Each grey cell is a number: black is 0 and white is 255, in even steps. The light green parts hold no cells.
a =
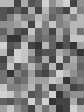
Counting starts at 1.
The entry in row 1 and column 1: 183
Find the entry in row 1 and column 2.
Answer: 183
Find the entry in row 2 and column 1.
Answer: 84
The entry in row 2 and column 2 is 68
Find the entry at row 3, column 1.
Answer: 84
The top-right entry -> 144
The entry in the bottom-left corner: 159
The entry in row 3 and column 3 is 171
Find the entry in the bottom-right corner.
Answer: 171
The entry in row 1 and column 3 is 68

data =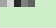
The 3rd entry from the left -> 40
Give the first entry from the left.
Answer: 164
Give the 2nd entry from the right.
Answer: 127

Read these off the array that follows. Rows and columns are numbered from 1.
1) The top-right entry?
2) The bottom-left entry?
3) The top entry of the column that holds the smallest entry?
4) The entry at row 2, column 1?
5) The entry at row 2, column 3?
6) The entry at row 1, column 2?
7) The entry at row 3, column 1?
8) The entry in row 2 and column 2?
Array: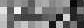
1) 50
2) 187
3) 9
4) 226
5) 241
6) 120
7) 199
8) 91

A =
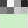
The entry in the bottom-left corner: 134
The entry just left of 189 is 202
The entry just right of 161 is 37
